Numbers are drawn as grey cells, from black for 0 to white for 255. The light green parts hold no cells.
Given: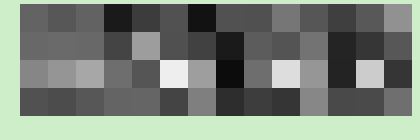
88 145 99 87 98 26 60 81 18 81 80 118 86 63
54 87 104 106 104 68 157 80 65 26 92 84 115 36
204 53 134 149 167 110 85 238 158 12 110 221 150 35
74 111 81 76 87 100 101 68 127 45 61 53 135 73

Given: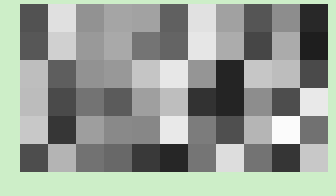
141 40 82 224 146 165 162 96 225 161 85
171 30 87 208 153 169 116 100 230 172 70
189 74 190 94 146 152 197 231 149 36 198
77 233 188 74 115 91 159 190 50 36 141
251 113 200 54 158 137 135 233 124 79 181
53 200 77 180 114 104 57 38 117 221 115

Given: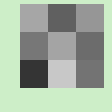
96 150 166
164 108 119
200 115 52

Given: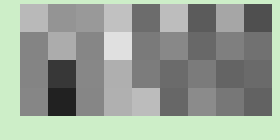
166 79 185 148 153 193 108 189 91
127 113 132 172 134 224 122 136 104
100 106 132 55 135 175 124 107 123
119 98 134 33 134 176 188 103 139

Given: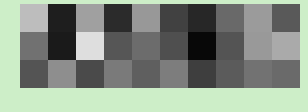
155 89 189 30 160 43 152 65 39 105
153 170 113 26 222 86 108 79 8 84
114 106 84 142 74 122 95 125 62 91

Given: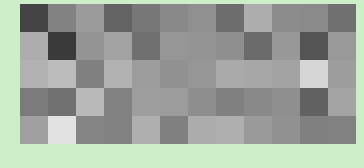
138 112 68 130 155 99 119 137 144 109 173 140
84 153 173 58 148 162 112 150 147 143 107 152
214 157 177 188 128 177 156 145 150 170 167 163
97 164 123 113 185 129 158 156 142 128 137 143
128 129 159 226 133 129 175 128 172 175 154 145

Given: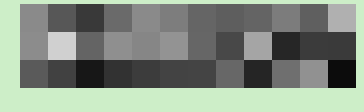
95 176 138 87 57 106 138 125 101 94 100 124
59 58 140 208 100 143 134 147 102 72 165 38
145 12 90 65 23 50 60 67 68 103 37 111
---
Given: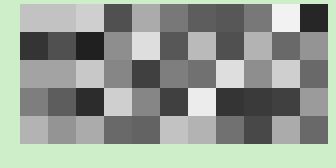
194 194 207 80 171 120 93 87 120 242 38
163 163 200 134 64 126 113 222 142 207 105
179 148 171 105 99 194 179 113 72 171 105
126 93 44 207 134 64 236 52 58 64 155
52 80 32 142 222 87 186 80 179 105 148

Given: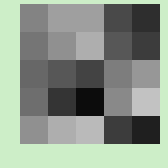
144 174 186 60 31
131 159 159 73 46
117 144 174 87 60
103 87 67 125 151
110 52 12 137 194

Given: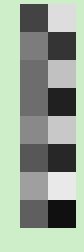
159 233
67 221
137 200
109 193
124 52
87 39
109 32
95 16

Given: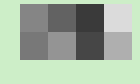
120 148 70 175
133 98 58 219

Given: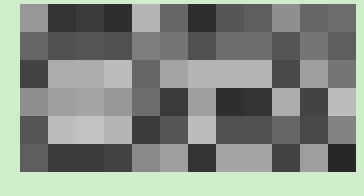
86 188 194 180 59 86 188 80 80 102 73 131
67 172 172 188 102 164 180 180 180 73 158 117
143 158 164 151 109 59 158 46 52 172 67 188
102 80 86 80 125 117 80 109 109 86 117 94
94 59 59 67 137 158 52 164 164 67 158 39
151 52 59 46 180 102 46 86 94 143 102 109

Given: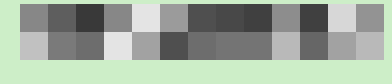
193 122 109 228 162 79 109 116 116 185 102 162 185
135 94 57 135 228 155 79 72 64 141 64 215 147

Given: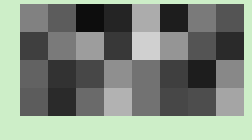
63 122 157 56 208 149 84 42
129 92 13 36 172 29 122 84
98 50 71 143 114 63 29 136
92 42 106 178 114 71 77 165

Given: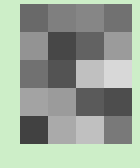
65 170 192 121
163 155 90 77
105 127 134 113
113 83 192 216
147 71 98 155

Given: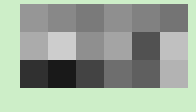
171 205 143 164 81 192
150 136 122 143 129 116
48 25 67 110 95 179
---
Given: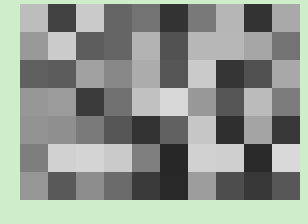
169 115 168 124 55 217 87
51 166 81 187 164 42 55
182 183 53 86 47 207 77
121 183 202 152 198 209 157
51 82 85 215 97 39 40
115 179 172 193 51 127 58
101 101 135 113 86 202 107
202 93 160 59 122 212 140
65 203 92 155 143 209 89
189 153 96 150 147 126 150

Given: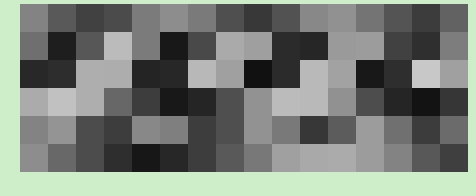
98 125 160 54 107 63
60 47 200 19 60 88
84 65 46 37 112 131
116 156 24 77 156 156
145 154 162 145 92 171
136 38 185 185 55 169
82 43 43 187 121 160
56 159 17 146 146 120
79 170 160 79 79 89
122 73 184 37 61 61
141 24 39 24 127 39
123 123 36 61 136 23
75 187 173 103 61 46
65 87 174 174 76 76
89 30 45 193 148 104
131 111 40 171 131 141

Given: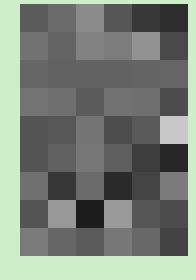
46 73 101 76 200 39 123 75 67
57 146 100 111 89 61 68 86 104
86 124 99 114 77 94 43 154 120
138 129 99 92 116 119 107 29 91
107 100 99 110 87 97 55 152 102
91 114 101 115 84 85 113 84 122

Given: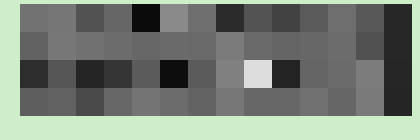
39 39 38 37
88 81 124 122
110 108 107 102
90 103 100 113
66 100 35 103
83 105 221 103
43 123 128 119
111 105 91 99
138 106 13 108
11 103 91 116
102 108 53 103
82 113 37 74
118 119 86 98
114 98 45 94

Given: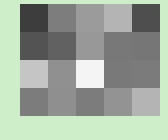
78 118 123 180
180 120 121 147
155 152 244 124
125 97 144 143
61 83 197 124

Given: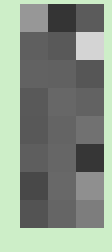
91 212 86 98 113 54 143 125
52 89 97 103 100 102 104 101
151 95 98 89 88 94 72 83
